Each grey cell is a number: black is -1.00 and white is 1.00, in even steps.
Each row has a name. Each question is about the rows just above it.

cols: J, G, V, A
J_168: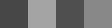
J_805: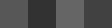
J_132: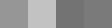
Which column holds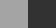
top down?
G
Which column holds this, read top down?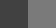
A

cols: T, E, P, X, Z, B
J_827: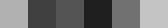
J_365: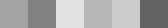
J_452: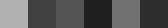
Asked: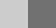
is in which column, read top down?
Z
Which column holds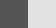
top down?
P

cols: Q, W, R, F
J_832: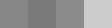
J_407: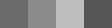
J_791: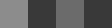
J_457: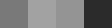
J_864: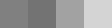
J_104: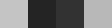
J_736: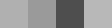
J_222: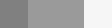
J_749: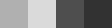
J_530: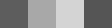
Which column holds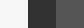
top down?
F
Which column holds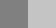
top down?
Q
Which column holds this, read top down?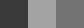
W

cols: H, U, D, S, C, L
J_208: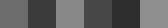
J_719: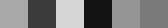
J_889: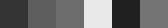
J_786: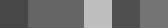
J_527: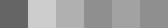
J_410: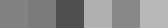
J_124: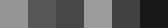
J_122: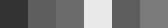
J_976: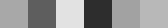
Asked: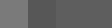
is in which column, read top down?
U
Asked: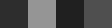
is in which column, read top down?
C
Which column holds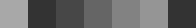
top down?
H

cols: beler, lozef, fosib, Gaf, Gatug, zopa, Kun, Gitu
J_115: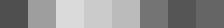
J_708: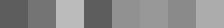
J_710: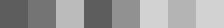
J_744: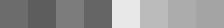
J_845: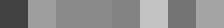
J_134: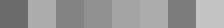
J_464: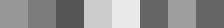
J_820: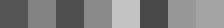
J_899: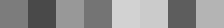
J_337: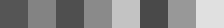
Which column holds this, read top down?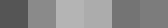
Kun
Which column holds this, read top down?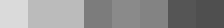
fosib
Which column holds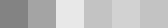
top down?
Gatug
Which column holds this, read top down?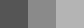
Kun

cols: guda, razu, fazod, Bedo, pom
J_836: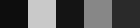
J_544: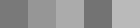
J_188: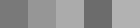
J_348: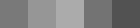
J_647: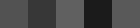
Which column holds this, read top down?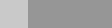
razu
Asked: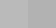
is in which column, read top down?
pom
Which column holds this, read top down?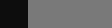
guda

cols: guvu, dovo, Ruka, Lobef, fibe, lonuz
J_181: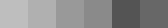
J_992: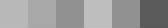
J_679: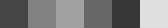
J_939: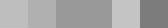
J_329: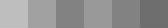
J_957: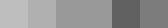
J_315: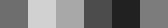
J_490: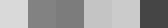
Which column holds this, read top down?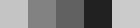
fibe
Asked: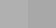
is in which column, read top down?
dovo

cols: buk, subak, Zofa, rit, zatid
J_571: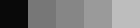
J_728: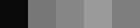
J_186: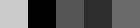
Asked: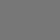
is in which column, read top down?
subak
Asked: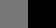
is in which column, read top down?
subak
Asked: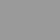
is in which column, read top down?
rit
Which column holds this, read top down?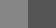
Zofa

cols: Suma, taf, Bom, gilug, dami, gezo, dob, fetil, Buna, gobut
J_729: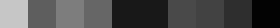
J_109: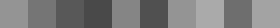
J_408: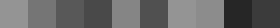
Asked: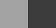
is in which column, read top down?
gobut
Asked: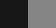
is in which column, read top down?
dami
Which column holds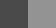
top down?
dob
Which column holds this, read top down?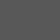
Bom

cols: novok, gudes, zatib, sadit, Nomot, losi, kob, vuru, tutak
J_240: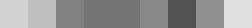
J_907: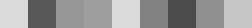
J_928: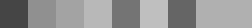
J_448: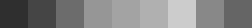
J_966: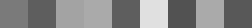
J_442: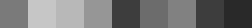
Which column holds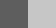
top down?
gudes
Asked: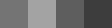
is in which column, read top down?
Nomot
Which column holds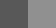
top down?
gudes
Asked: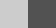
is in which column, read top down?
kob
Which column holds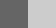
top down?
kob

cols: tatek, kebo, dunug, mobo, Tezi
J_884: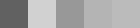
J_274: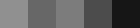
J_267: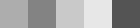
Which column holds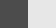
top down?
mobo
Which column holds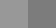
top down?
dunug
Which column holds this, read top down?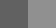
tatek
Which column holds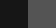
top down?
Tezi
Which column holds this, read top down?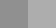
tatek

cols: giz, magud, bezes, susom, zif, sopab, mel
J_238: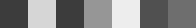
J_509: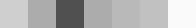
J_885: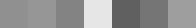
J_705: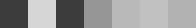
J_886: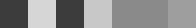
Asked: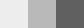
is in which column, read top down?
zif
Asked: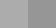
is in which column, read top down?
magud
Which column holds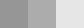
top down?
susom
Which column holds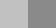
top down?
sopab
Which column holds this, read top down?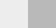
zif
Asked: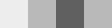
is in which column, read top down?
zif

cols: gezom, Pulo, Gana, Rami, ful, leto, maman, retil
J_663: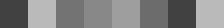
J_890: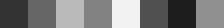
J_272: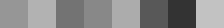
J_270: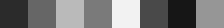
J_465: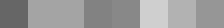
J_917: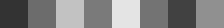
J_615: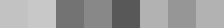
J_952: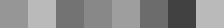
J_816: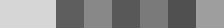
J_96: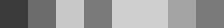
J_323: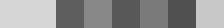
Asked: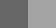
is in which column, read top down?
Pulo
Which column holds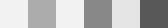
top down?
ful
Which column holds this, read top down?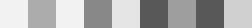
ful
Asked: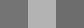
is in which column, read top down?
leto

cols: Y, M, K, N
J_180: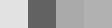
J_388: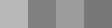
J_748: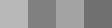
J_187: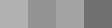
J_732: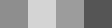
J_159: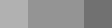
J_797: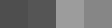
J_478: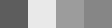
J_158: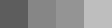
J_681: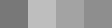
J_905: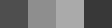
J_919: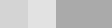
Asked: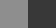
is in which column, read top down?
N
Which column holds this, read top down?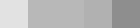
Y
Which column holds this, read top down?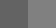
M

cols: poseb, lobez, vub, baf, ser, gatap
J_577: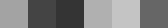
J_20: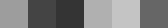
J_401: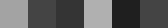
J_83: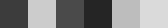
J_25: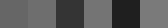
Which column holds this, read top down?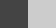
lobez
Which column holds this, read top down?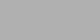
baf
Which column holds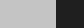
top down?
ser
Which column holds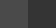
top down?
vub

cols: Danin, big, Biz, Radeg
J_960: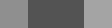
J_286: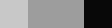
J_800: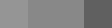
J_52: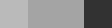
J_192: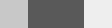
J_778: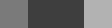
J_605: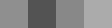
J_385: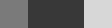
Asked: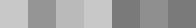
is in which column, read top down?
Danin
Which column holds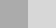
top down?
Radeg
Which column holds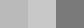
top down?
Danin
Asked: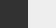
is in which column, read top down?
Radeg

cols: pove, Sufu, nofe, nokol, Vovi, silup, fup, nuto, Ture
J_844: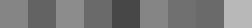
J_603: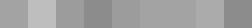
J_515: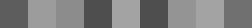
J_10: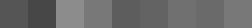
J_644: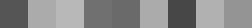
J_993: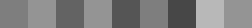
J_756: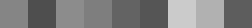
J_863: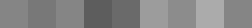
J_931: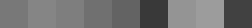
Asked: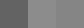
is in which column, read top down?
nofe
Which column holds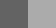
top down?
silup
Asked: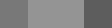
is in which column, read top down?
Ture
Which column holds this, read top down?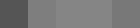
pove
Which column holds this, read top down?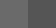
Vovi
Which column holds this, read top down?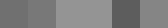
Ture
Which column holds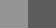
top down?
Ture

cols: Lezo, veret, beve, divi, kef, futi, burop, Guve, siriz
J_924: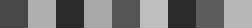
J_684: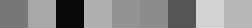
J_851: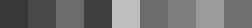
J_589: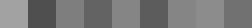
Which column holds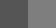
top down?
burop
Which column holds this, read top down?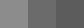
futi
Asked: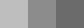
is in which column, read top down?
futi
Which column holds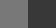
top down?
Lezo
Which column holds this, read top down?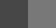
Lezo
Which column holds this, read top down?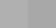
veret

